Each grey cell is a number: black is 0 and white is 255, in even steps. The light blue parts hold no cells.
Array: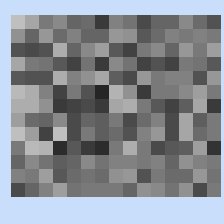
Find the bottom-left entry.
74
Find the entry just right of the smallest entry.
179
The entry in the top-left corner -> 191
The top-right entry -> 82
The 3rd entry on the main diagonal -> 82
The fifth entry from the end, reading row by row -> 137
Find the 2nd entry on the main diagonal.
101
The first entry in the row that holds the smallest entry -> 185
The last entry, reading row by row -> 121
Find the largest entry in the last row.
158
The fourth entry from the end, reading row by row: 115
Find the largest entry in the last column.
158
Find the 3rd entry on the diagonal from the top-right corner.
151
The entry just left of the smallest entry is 82
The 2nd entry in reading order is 166
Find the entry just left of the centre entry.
58
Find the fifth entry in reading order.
101
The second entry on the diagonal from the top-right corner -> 129
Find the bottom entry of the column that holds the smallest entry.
121
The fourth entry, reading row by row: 137
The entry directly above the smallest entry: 166

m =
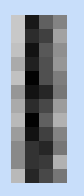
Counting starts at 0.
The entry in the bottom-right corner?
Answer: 118
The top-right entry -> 131
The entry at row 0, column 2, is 96
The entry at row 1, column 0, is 200
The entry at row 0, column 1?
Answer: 24
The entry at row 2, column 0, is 193
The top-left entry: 200

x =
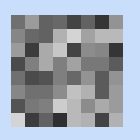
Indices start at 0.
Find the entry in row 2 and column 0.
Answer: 155
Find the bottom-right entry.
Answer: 177
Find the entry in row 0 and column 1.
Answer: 155
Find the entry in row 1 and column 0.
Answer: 134
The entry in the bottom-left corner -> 212
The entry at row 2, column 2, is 170
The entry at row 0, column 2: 98
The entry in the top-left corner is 112
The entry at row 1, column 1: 104
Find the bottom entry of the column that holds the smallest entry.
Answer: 47
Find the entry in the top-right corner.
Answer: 147

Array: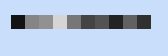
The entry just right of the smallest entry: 133
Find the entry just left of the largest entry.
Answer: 145
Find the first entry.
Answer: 19

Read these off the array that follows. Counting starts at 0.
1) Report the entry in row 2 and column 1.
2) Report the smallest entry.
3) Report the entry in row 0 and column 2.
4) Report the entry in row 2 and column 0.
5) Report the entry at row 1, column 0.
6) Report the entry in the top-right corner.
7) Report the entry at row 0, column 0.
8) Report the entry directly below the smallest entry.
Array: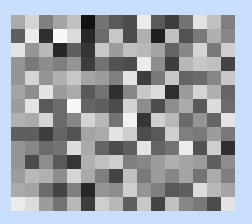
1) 149
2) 18
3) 127
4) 227
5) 95
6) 127
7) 170
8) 39

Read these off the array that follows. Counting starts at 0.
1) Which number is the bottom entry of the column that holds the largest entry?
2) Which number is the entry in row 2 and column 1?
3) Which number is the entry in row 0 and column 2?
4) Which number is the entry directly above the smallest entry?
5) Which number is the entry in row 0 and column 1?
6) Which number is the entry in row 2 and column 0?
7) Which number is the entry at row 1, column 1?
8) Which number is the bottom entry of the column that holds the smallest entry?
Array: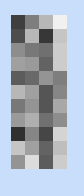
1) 204
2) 120
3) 183
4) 154
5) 126
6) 141
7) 183
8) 148
